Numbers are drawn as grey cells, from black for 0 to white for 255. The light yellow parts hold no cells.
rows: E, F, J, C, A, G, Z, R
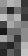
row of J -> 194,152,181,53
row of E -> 152,181,168,53
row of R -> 37,96,67,194
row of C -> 67,168,140,124

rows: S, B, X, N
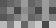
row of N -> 185,128,200,101,170,200,72,200
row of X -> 87,101,128,155,101,115,155,128

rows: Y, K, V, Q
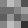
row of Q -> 134,190,162,50
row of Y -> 134,190,162,81

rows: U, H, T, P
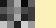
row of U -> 22,98,169,9,98
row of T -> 46,85,169,34,60
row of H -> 85,112,139,73,60

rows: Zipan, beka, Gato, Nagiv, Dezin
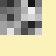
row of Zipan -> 74,46,104,190,19,118

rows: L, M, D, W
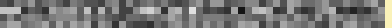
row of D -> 82,136,82,124,136,124,96,124,136,136,136,96,136,96,124,96,82,66,108,108,96,124,108,124,165,136,96,151,108,124,124,124,108,108,124,108,96,96,151,124,136,96,151,124,82,151,82,151,136,108,136,96,108,124,136
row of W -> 124,165,165,108,124,136,165,96,165,108,165,136,165,66,151,124,50,151,82,66,66,50,108,82,136,151,108,151,96,151,108,136,82,108,165,151,165,66,124,82,165,136,124,108,136,82,66,151,82,151,165,108,124,82,96
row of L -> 82,66,124,108,151,82,108,124,96,66,124,108,82,82,66,124,136,66,136,82,108,124,96,124,82,66,82,124,151,82,151,151,82,96,108,136,136,66,108,151,82,165,151,108,108,124,151,96,96,136,108,96,136,165,96

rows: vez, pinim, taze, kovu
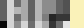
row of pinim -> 97,212,182,169,97,182,140,140,97,82
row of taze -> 97,212,109,169,97,182,125,38,54,54
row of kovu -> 6,212,140,212,109,212,169,54,109,227

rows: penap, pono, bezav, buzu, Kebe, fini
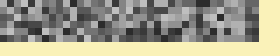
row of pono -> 132,177,116,57,177,161,57,116,88,116,177,88,88,132,132,116,191,132,191,72,116,88,72,72,145,145,191,161,102,132,145,191,116,132,161,88,132
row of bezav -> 88,102,191,116,145,161,132,72,116,72,177,57,72,88,132,177,88,161,102,145,145,88,132,191,177,161,177,116,57,177,191,44,161,145,145,72,72

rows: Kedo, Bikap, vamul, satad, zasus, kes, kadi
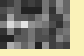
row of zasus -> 50,132,63,90,117,78,90,50,102,117
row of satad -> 132,217,174,229,146,132,117,78,50,102
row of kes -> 34,34,90,90,117,78,78,63,132,102
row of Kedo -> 50,63,90,50,63,50,117,78,146,102

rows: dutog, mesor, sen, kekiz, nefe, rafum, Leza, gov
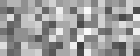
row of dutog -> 144,180,180,144,180,129,180,209,156,168,180,156,180,129,209,144,156,129,209,194
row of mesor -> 115,87,144,144,168,194,102,156,238,168,102,194,250,168,180,87,194,180,209,74
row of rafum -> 156,115,144,144,129,87,129,222,156,168,115,238,129,129,209,156,180,222,194,168
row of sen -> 156,222,102,194,209,115,209,180,222,194,194,102,209,129,209,144,129,74,102,238

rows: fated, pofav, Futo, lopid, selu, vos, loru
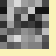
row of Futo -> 128,189,61,174,33,88,174
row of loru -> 128,88,103,144,128,128,74

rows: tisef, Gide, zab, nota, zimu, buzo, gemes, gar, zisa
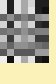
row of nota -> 212,46,212,156,212,46,32
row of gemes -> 144,101,144,144,128,114,101
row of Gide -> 226,32,226,168,226,32,17
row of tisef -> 226,32,226,168,212,32,32

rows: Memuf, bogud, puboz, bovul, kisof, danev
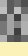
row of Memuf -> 176,91,107,79
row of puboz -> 91,164,63,164

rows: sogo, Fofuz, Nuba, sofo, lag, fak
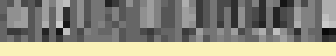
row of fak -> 102,117,86,117,86,117,58,102,58,102,102,86,117,117,117,117,129,86,102,102,102,74,117,86,102,117,74,117,144,86,117,129,117,129,117,102,102,144,117,129,158,129,86,129,117,102,46,58
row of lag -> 102,58,58,74,86,117,34,102,21,190,102,74,129,117,102,102,129,86,102,102,74,58,86,102,102,117,58,74,158,117,117,144,117,158,74,102,144,174,102,190,144,102,46,129,102,102,9,21
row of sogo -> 102,86,144,74,86,58,158,129,174,190,102,144,86,117,117,34,58,86,144,102,129,158,129,102,86,117,174,129,58,86,117,74,74,46,117,86,129,46,129,117,21,46,129,74,129,102,174,174
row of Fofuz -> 102,144,144,158,86,117,158,102,174,46,102,144,86,117,117,102,129,86,102,102,144,158,129,86,86,117,158,144,58,86,117,74,117,46,144,86,74,46,117,34,74,86,158,129,129,102,174,174
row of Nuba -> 86,144,144,158,86,117,158,102,174,46,102,144,86,117,117,86,129,86,102,102,144,158,129,86,86,117,158,158,58,86,117,74,117,46,144,86,74,46,117,34,74,86,158,129,129,102,190,174

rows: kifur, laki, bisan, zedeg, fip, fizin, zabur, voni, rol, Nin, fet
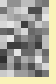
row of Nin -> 90,156,76,131,76,156,215
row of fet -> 201,215,156,156,131,76,117
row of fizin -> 201,228,104,144,117,90,188
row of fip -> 104,90,172,215,104,117,131

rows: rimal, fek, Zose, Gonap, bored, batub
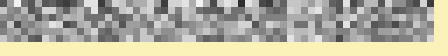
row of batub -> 198,158,129,173,98,86,211,173,113,158,185,173,129,173,98,113,98,158,211,142,198,198,113,129,142,158,211,211,129,98,113,98,158,142,129,142,211,158,113,142,113,227,185,158,198,227,158,142,74,142,173,185,158,113,113,129,113,129,129,173,142,211
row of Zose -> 142,129,158,142,173,86,142,98,142,185,173,185,113,113,113,198,113,98,113,185,129,185,158,211,129,113,198,173,198,142,185,129,113,113,158,98,185,129,129,129,129,173,173,173,158,129,158,129,173,185,211,142,142,185,113,142,173,198,142,173,129,211
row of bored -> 129,158,173,113,158,142,158,158,158,185,173,113,173,211,113,98,142,158,158,142,198,142,173,142,142,173,185,142,173,198,173,129,173,185,198,158,142,129,158,113,142,198,185,185,198,129,142,158,129,129,173,142,129,113,158,158,173,142,173,129,142,158
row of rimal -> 86,158,242,113,86,173,86,98,74,61,86,129,227,227,61,129,211,198,142,173,173,211,158,61,211,211,227,173,242,173,74,198,227,211,47,227,198,74,61,142,98,198,198,185,158,198,173,98,86,227,74,113,185,185,86,211,142,142,98,74,211,61

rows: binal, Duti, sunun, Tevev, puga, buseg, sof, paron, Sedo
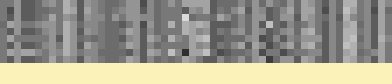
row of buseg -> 120,163,120,120,120,120,120,148,92,176,148,108,120,108,120,108,108,92,136,148,92,163,136,108,176,136,120,163,176,191,92,92,108,108,108,136,148,77,92,136,92,136,120,148,148,148,92,136,108,176,191,108,136,92,176,136
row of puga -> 120,92,148,92,92,108,136,148,120,176,148,92,148,136,120,108,108,120,163,148,92,136,108,120,120,120,176,163,136,148,92,120,108,136,148,108,148,136,92,108,136,148,108,163,176,120,92,136,108,176,176,120,136,92,163,120
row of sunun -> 120,92,148,92,92,108,120,163,120,148,136,92,148,136,136,108,148,120,148,148,136,136,108,120,120,120,217,108,120,120,108,163,136,108,136,108,148,148,92,108,148,148,92,163,148,120,108,136,92,176,136,120,136,92,163,120
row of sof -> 120,92,148,92,92,108,136,148,120,176,148,92,163,136,120,108,108,120,163,148,92,136,108,120,120,120,120,163,136,148,92,120,108,136,163,92,163,136,77,108,136,163,108,163,176,120,92,136,108,191,176,120,136,92,163,120

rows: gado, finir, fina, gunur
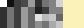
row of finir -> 48,116,61,155,102,32,61,131,131
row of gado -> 255,16,61,74,155,48,116,131,212
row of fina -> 48,116,61,155,102,226,185,198,102

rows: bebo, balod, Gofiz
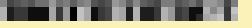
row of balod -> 178,29,56,56,14,14,14,166,56,152,2,194,166,14,56,70,178,166,29,178,29,29,56,178,152,56,70,14,14,178,136,166,56,194
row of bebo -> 136,70,83,95,83,111,111,152,111,124,95,124,136,83,70,83,152,136,95,136,95,83,70,124,124,83,95,111,83,152,152,136,70,124
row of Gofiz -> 178,29,56,56,14,14,14,166,56,152,2,194,166,14,56,70,178,166,29,178,29,29,56,178,152,56,70,14,42,166,178,194,56,178

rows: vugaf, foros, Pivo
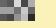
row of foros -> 161,161,116,202,102
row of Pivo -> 87,72,147,189,43

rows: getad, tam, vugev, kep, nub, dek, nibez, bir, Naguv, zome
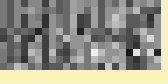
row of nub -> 76,120,90,104,90,36,90,147,173,104,160,36,135,104,104,76,147,104,76,135,187,135,147
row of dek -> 63,90,160,63,50,160,63,147,104,187,147,147,173,76,90,120,76,90,76,63,160,214,147
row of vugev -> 120,90,135,63,135,120,50,147,120,104,173,63,76,160,90,147,199,160,90,90,120,50,147
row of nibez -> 135,90,104,63,147,135,63,147,120,76,147,147,120,173,135,147,187,135,76,50,135,135,147
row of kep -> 120,90,135,63,135,135,50,147,120,104,173,63,76,160,90,160,187,173,90,90,104,63,147

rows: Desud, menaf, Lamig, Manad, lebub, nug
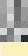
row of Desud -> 165,202,96,177
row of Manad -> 153,189,124,138
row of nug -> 111,138,189,44

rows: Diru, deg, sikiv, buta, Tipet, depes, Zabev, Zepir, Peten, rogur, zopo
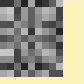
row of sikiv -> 167,182,80,152,96,140,167,152,67

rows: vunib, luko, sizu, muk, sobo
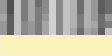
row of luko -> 151,80,193,123,165,123,138,209,138,193,177,109,177,151,93,109

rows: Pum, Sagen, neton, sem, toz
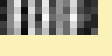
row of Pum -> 23,123,231,51,191,76,231,63,149,123,217,91,37,51
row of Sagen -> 51,123,204,11,217,91,217,91,149,91,204,76,51,63

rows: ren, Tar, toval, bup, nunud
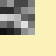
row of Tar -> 44,44,84,140,154
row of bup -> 112,84,167,225,124

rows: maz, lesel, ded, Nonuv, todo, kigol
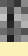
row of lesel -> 164,66,152,93
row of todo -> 107,81,107,81
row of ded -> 196,29,180,164

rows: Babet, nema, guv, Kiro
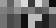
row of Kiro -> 114,73,87,15,188,43,31,73
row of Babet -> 157,99,173,217,57,217,142,15
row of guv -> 114,73,87,15,188,188,31,73
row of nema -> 126,114,142,114,126,87,99,157

